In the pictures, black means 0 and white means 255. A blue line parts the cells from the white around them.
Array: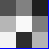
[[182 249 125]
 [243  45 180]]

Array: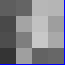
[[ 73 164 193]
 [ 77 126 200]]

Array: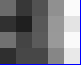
[[ 48  31  88]
 [113  68  91]]

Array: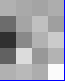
[[108 165 192]
 [ 48 137 178]]

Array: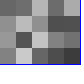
[[144 187 144]
 [152  84 195]]

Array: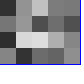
[[118 151  78]
 [ 46 216 221]]

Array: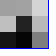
[[191  34 185]
 [ 21   5 127]]
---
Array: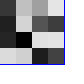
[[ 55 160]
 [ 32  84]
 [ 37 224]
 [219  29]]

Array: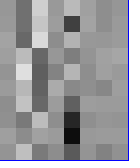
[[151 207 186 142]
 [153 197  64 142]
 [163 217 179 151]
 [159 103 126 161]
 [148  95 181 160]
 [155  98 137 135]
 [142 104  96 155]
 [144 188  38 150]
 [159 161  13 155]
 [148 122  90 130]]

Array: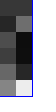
[[ 55]
 [ 38]
 [ 77]
 [ 62]
 [103]
 [133]]

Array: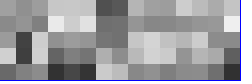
[[160 157 200  80 181 157 187 196]
 [138 128 205 111 149 136 149 239]
 [155 205 156 117 198 193 204 139]
 [208 208 127 175 185 203 181  95]
 [105 140  71 203 136 127 140  49]]

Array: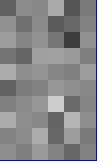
[[ 96 136  84]
 [145 138 104]
 [157 146  61]
 [116 159 154]
 [172 147 128]
 [ 98 130 143]
 [128 150 106]
 [172 135 181]
 [131 171 156]
 [142 153 102]]

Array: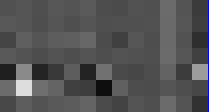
[[ 81  79  84  77  82 107  59]
 [ 88  78  79  79  80 106  62]
 [ 69  85  95  76  86 106  46]
 [ 89  77  78  78  81 107  64]
 [ 31  36  93 113  71  99 156]
 [108 111  64  14  77  85  71]
 [ 72  83  92  75  84 107  49]]
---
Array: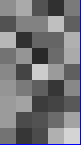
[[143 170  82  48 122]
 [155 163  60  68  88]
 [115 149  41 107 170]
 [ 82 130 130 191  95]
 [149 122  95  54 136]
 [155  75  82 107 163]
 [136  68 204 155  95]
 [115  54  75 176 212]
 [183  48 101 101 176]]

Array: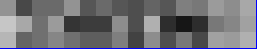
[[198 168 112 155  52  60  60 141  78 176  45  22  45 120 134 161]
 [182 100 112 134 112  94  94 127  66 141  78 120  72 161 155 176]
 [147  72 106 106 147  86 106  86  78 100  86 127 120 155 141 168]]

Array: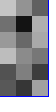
[[197 147  96]
 [189 139 119]
 [ 82 127  61]
 [153 104 169]
 [ 88  54 161]
 [112  19 175]]

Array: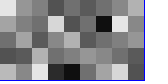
[[112 164  90 136 178  90 112 128 150]
 [229 150 128  82 112  90 112 136 178]
 [186 136 229  43  15 112 164 215  82]
 [164 128 112 215  82 112  15 229 136]
 [ 82  90 178 112 128 150 136 112  90]]

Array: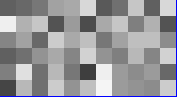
[[127 224 112 184 119  62 239 155 140 155 104]
 [ 69 184 112 204 147 191 245 155 147 140 204]
 [239 177 198  83 155  76 169 198 127 177  83]
 [133 162 104 204 169 191 119 162 191 191 140]
 [ 96 112 147 169 133 210 147 127 184 133 210]
 [ 96 104 119 162 169 216  89 112 198  96 216]]

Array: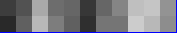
[[ 41  96 184 125  96  47 117 117 204 184 141]
 [ 61  82 169 109 102  55 102 133 191 197 147]]
